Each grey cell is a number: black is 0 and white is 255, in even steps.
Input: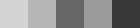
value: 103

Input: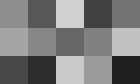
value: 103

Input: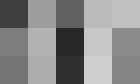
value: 40

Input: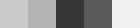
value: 55

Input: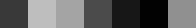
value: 75

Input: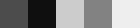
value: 204

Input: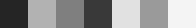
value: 57

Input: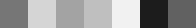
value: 191

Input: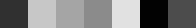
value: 139
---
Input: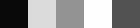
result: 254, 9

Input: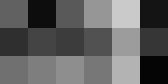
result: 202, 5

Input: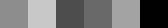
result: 200, 1

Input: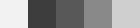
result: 242, 61

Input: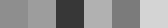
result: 212, 55

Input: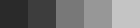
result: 196, 42
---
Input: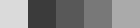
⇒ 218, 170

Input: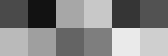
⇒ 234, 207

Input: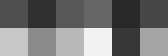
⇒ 242, 199

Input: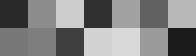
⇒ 217, 211

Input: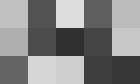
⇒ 221, 214

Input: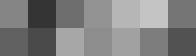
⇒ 196, 182

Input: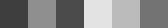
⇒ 227, 186

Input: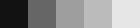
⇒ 230, 187
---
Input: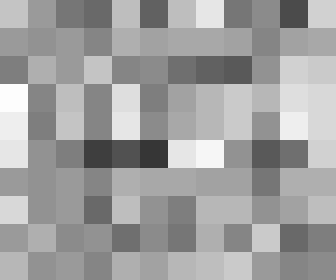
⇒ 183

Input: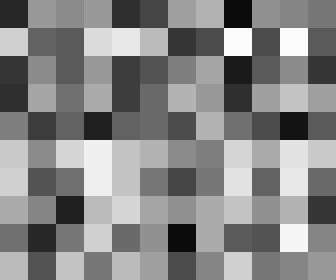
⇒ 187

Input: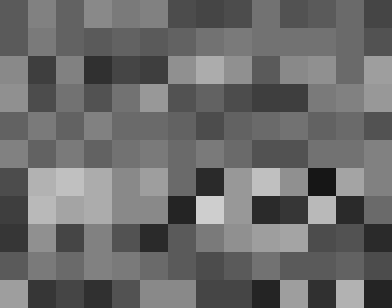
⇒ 158

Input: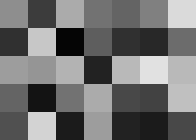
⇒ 80

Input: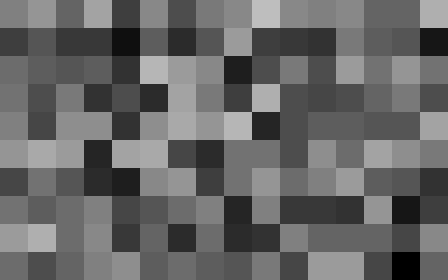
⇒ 108

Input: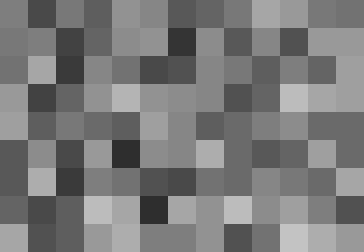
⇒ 166

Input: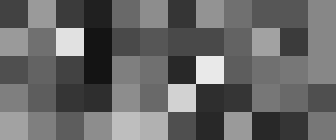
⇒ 162
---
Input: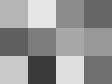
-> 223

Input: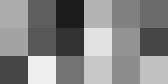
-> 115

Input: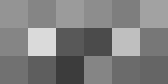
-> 60

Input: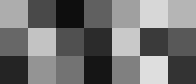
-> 115

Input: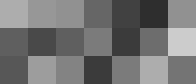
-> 131

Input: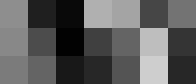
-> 24
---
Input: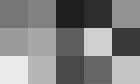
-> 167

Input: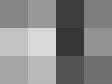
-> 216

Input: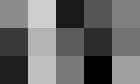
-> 179

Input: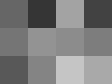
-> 147

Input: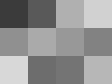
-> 170

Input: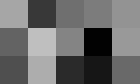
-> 191

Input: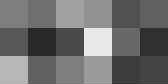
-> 40

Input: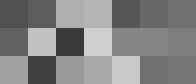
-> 194
